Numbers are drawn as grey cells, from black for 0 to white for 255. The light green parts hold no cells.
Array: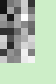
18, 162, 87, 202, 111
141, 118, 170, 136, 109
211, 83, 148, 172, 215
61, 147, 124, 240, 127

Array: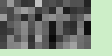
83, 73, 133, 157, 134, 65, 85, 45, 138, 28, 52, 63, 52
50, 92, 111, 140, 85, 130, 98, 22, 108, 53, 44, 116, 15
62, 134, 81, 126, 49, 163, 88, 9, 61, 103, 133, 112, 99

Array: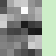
91, 138, 143, 251, 155, 180
207, 103, 109, 27, 59, 70
125, 108, 116, 122, 175, 195
119, 138, 95, 77, 61, 103

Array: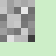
198, 156, 111, 231, 112
144, 192, 200, 120, 146
118, 223, 188, 185, 61

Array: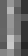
100, 183, 91, 51
100, 150, 112, 51
100, 196, 141, 51
134, 150, 101, 55

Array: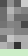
109, 182, 145, 130
116, 133, 128, 72
112, 197, 174, 175

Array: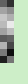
163, 142
186, 234
90, 99
122, 15

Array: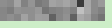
134, 125, 146, 143, 143, 152, 117, 129, 133, 141, 128, 192, 168, 139, 129

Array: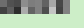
65, 93, 45, 171, 99, 129, 78, 195, 66, 129
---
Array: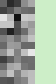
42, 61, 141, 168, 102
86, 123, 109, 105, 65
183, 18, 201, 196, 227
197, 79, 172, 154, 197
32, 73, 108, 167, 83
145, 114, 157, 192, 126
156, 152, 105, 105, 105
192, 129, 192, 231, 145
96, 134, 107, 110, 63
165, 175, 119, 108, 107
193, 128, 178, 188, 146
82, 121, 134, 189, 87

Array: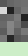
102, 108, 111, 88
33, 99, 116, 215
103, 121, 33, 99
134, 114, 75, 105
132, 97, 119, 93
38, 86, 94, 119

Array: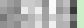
158, 145, 204, 203, 194, 143, 249, 168, 191, 90, 174
143, 130, 235, 202, 238, 161, 247, 150, 172, 56, 157
153, 162, 158, 181, 204, 161, 205, 181, 199, 126, 119
155, 142, 189, 183, 223, 169, 239, 177, 180, 85, 145

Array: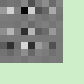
117, 114, 134, 80, 122, 141, 107, 132, 111
210, 129, 9, 208, 80, 102, 169, 120, 154
122, 121, 116, 131, 120, 115, 124, 116, 124
120, 116, 126, 108, 122, 127, 118, 126, 120
181, 128, 46, 182, 93, 108, 152, 122, 143
122, 121, 121, 122, 120, 119, 121, 120, 120
48, 112, 214, 46, 157, 132, 81, 122, 92
104, 119, 142, 104, 129, 123, 113, 121, 115
120, 123, 117, 125, 122, 117, 122, 120, 121

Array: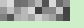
219, 110, 114, 141, 182, 81, 217, 106, 137, 196
193, 148, 184, 216, 62, 135, 137, 199, 66, 150
87, 176, 184, 164, 208, 180, 160, 103, 69, 128

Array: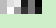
223, 235, 25, 120, 1, 188
255, 156, 52, 119, 21, 188
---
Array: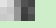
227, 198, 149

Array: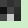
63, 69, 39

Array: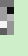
115, 15

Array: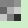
130, 175, 46

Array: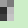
157, 187

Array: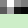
132, 164

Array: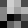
75, 200, 34, 45

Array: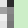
228, 136
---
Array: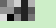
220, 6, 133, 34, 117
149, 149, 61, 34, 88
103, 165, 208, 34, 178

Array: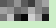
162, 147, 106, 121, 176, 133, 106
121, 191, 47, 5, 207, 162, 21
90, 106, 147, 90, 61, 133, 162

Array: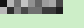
183, 45, 128, 72, 112, 112, 59, 59, 30
18, 183, 112, 195, 144, 100, 156, 168, 72

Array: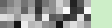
222, 210, 157, 210, 210, 88, 236, 88, 100, 49, 63, 222, 75
131, 157, 169, 100, 169, 49, 157, 144, 194, 250, 49, 63, 250
116, 131, 21, 236, 182, 194, 144, 131, 21, 182, 222, 194, 157
100, 131, 157, 116, 144, 63, 116, 144, 210, 169, 34, 88, 182

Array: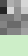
132, 106, 106, 144
119, 119, 144, 119
106, 132, 132, 160
77, 175, 160, 214
36, 214, 144, 201

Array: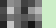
77, 197, 117, 49, 154, 184
65, 117, 104, 89, 104, 142
49, 142, 129, 65, 77, 129
35, 197, 104, 65, 22, 89

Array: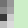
190, 219
139, 164
114, 152
56, 205
